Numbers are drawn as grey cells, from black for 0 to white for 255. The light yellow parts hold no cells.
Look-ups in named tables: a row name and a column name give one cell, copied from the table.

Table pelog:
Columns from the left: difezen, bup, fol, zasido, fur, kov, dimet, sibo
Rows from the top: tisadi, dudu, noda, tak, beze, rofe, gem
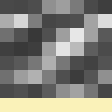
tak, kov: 186
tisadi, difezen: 73
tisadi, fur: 158
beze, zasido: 175
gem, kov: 162
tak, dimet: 94
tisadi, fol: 77
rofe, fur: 79
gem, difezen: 74
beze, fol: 119
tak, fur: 227
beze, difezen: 78
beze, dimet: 66
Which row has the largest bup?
dudu

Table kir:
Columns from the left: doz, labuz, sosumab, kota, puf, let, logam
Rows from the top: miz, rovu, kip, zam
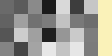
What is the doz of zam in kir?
132
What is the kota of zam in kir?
231
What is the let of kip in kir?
202
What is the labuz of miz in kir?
91
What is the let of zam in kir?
230
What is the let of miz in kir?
61
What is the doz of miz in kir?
106
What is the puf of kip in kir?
150
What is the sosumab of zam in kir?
164
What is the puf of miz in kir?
217
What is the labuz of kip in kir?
205
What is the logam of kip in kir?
125
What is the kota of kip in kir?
31
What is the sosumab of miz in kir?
138
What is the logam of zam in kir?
123
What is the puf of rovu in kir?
194
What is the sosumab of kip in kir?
160
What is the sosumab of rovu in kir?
113
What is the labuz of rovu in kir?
160
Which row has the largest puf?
miz

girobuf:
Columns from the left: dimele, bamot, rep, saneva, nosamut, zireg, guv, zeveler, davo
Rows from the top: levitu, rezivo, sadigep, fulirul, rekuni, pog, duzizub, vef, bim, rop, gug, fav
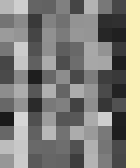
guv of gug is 176
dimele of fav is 151
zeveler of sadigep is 38
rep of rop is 97
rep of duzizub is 87
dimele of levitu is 183
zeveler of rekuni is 166
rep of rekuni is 96
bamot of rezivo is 138
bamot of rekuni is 197
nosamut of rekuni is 77
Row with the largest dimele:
gug

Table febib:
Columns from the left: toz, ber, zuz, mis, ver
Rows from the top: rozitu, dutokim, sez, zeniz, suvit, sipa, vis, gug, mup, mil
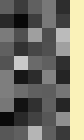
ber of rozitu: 60
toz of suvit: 83
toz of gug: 119
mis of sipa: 131
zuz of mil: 181
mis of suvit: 96
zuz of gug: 48

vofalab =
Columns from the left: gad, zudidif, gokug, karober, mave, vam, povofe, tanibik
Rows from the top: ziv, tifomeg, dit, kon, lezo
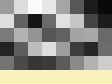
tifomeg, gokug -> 21
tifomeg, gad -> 222
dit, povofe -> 169
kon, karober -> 222
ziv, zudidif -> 221
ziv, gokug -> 251
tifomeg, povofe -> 67
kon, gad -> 35
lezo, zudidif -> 74
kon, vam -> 61
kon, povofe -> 38
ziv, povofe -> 27
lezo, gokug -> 54
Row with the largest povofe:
lezo

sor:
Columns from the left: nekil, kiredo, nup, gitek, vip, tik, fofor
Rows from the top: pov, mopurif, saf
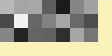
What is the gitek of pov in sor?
93
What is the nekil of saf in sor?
134
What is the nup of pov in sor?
167
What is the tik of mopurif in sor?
105
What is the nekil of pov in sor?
184
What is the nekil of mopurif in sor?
73
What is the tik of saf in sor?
166
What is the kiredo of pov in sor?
165

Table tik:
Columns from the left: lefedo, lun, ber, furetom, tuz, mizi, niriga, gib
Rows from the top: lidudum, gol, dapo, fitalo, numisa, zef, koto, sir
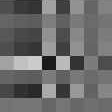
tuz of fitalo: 64
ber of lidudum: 52
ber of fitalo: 54
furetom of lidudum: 160
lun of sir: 118
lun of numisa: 193
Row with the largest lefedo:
numisa

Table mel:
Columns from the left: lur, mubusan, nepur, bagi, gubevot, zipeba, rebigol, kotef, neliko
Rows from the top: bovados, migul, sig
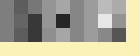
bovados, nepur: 119
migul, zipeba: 134
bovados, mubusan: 93
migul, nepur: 56
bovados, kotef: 187
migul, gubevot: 38
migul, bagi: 149
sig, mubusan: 93

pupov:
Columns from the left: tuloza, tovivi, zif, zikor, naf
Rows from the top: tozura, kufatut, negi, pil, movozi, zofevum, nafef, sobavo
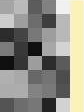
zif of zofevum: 104
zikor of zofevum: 116
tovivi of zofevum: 168
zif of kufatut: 109
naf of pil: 211
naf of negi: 184
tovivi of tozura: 185
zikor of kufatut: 62
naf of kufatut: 185
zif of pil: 15
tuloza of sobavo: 84
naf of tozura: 240
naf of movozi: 91
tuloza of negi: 44
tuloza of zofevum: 176

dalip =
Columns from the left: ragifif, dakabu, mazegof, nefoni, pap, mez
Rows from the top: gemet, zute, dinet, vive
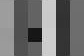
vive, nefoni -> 204
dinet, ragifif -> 153
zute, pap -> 50
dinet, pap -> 52
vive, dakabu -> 82
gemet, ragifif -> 157
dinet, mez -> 109
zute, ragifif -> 157
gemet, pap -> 52

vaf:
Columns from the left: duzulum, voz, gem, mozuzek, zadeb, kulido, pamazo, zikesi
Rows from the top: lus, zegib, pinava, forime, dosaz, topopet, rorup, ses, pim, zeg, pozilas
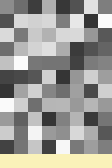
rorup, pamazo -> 74
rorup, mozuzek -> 133
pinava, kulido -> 217
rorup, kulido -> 160
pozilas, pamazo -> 158
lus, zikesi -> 126
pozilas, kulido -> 121
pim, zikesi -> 117
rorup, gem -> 209
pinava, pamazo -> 151
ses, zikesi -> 153
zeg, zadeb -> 143
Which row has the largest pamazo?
lus

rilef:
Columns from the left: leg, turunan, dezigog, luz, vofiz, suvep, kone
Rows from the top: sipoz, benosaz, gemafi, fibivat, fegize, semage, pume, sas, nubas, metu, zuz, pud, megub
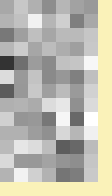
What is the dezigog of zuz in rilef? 220
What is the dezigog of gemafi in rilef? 191
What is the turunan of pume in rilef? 152
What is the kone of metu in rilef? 240
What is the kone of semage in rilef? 191
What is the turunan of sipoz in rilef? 199
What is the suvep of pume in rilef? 154
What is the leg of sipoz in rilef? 168
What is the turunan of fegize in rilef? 111
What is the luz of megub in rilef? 178
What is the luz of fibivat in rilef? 188
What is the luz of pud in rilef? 163
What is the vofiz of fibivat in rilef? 173

